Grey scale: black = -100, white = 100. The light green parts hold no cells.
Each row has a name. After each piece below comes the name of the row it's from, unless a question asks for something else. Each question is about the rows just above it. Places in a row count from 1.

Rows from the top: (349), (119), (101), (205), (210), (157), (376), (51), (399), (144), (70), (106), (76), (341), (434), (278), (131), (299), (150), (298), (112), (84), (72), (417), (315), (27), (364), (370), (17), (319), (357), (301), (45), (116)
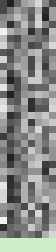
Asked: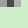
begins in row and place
(399), 4
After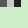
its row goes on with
25

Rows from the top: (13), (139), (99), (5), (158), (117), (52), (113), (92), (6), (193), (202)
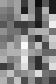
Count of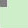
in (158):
0
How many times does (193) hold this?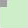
2
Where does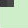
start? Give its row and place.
(5), 4
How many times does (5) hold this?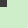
2
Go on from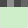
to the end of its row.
-53

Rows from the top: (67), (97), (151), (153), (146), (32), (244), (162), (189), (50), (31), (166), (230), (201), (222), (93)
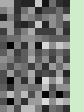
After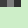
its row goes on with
22, -14, 22
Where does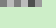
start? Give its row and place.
(201), 1

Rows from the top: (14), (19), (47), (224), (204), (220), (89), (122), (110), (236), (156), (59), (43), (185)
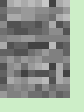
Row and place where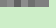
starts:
(43), 4
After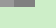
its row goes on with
0, 0
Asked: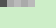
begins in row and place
(14), 1

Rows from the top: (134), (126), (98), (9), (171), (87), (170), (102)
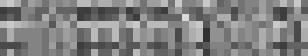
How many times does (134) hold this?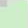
4
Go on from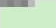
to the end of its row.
46, 14, 36, 36, 14, 14, 46, 24, -10, 24, 24, 46, -10, 58, 3, 3, 14, 58, 24, -22, -10, 14, -10, 3, 3, 24, 3, 14, 46, 14, 58, -10

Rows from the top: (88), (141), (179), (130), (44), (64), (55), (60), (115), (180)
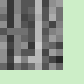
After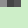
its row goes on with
35, -33, 35, -11
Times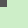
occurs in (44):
3
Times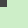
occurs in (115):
2

